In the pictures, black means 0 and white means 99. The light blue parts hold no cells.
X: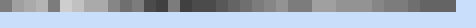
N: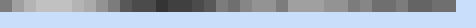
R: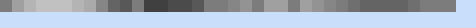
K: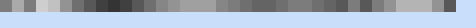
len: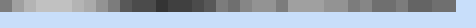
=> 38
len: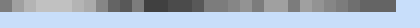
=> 33
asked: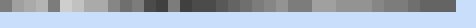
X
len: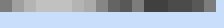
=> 18
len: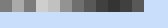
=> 12
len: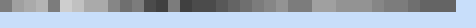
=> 38

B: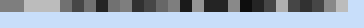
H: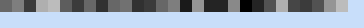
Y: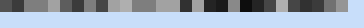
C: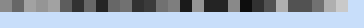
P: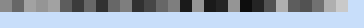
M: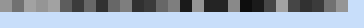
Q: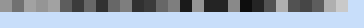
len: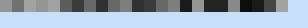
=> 24
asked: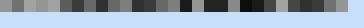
M
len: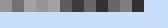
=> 12
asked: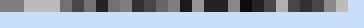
B
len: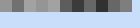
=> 11
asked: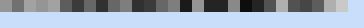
Q

